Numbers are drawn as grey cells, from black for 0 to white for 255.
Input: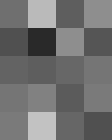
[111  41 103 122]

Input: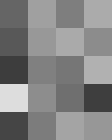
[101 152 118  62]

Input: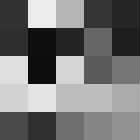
[ 51  15 213 190 146]

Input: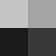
[196  57]

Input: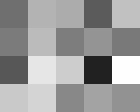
[111 187 205 163]

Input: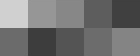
[208  61]

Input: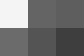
[244  84]
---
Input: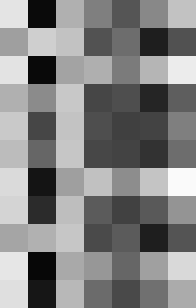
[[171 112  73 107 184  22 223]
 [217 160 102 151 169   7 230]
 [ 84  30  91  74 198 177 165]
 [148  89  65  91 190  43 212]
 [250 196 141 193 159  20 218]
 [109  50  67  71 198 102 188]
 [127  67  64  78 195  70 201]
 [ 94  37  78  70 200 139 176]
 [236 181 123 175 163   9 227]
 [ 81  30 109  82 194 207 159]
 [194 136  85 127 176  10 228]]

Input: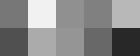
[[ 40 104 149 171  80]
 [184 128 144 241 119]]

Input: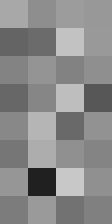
[[128 114 154 124]
 [144 200  32 150]
 [132 144 173 118]
 [146 105 181 136]
 [ 87 190 134 103]
 [143 130 148 131]
 [153 194 107 100]
 [152 156 142 168]]

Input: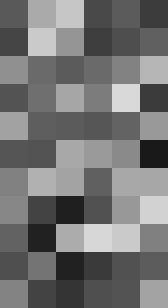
[[163  83  79  52  67 131]
 [ 92  81  58  33 116  79]
 [128 202 215 172  33  98]
 [210 152  81  31  67 135]
 [167 168  96 163 177 129]
 [ 25 138 154 168  83  85]
 [153  99  86  91  94 162]
 [ 59 217 124 166 111  83]
 [182 130 106  91 106 144]
 [ 96  78  62 149 202  69]
 [ 60  91  73 198 170  89]]

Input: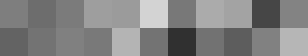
[[182 129  93 114  48 115 180 121 128 115  99]
 [131  70 163 171 120 211 155 158 123 109 126]]

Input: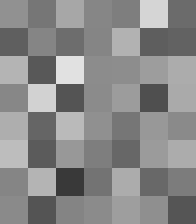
[[ 85 143 158 139 132  84 138]
 [124 104 172 115  57 180 133]
 [172 155 103 126 152  91 189]
 [138 152 118 144 186 101 174]
 [170  79 156 139  84 210 135]
 [172 157 141 140 225  88 180]
 [ 98  94 178 133 109 133  95]
 [107 213 126 134 167 118 145]]

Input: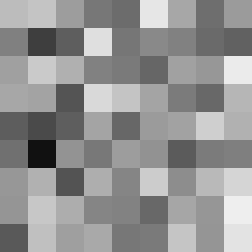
[[227 149 197 122 119 169 159 192  89]
 [238 150 166 104 130 133 173 199 149]
 [213 185 141 204 133 174  83 177 151]
 [127 123  91 146 157 120 147  17 112]
 [177 207 162 155 103 164  94  74  93]
 [182 104 123 164 196 217  84 163 167]
 [235 151 161 102 122 129 176 202 160]
 [ 97 106 129 137 118 223  94  62 128]
 [155 110 167 230 108 119 157 196 188]]

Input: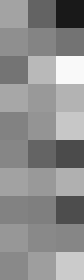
[[203 158 137]
 [134 137 151]
 [ 77 127 130]
 [176 153 162]
 [ 75 100 134]
 [199 148 130]
 [179 153 167]
 [249 185 116]
 [115 132 143]
 [ 25  99 163]]
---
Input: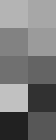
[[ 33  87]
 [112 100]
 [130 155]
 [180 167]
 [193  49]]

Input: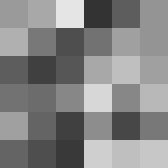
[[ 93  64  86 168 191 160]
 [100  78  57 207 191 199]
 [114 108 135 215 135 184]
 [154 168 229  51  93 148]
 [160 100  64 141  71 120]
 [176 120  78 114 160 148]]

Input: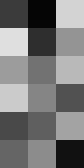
[[ 59   5 211]
 [ 73  95 163]
 [101 140  17]
 [156 114 185]
 [203 133  81]
 [223  46 148]]

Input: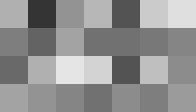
[[105 176 229 211  83 191 140]
 [126  99 163 113 113 120 133]
 [163 147 133 113 140 126 155]
 [176  52 147 183  83 203 223]]

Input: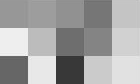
[[102 232  56 203 225]
 [151 157 145 118 196]
 [238 188 110 132 209]]

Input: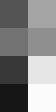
[[ 22 251]
 [ 56 230]
 [ 84 165]
 [114 143]]

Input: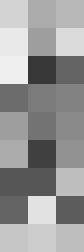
[[ 86  86 190]
 [100 226  92]
 [108 123 130]
 [158 115 138]
 [172  64 146]
 [198 204 190]
 [211 172 184]
 [233 158 219]
 [239  56 100]]

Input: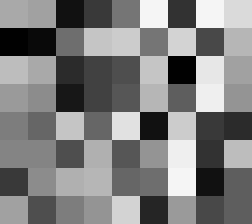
[[  1   9 110 197 204 117 211  72 182]
 [ 57 140 176 182 102 110 245  17  94]
 [125 102 197 102 225  17 204  57  43]
 [132 132  78 176  86 148 239  50 189]
 [154 140  23  65  86 182  94 239 148]
 [161  78 125 148 211  37 154  72  94]
 [169 161  17  57 117 245  50 245 218]
 [189 169  43  65  78 197   1 231 161]]

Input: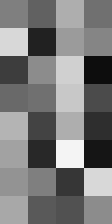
[[ 61 140 208  13]
 [105 112 200  75]
 [127  97 174 112]
 [147 127  54 216]
 [162  40 244  21]
 [168  89  81 140]
 [180  67 174  46]
 [216  33 155 133]]
